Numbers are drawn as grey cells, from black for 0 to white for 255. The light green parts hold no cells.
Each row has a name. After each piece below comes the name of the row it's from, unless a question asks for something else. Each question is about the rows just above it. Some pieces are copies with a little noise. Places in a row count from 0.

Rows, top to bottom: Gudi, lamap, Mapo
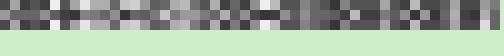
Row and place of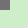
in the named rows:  Gudi, 19
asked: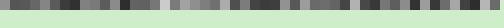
lamap
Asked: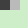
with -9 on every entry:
[ 54 177]
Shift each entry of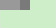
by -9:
[144 144 113]
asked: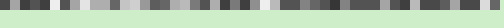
Mapo

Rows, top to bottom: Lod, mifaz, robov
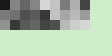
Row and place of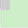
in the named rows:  robov, 7
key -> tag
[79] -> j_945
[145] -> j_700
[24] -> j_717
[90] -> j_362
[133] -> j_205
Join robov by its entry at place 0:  j_700
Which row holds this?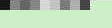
Lod

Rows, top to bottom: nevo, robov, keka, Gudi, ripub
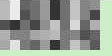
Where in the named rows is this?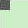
ripub, 9
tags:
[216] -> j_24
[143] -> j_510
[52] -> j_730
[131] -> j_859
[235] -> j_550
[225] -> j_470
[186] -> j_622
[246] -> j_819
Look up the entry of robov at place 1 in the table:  j_550
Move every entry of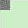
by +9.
[131]

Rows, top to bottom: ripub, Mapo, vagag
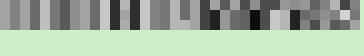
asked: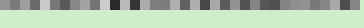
ripub
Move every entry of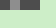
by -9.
[ 68 133  68  68]
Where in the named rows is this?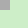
vagag, 12

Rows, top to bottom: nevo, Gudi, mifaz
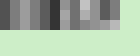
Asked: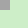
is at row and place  Gudi, 6
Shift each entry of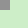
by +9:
[155]
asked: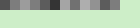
Gudi

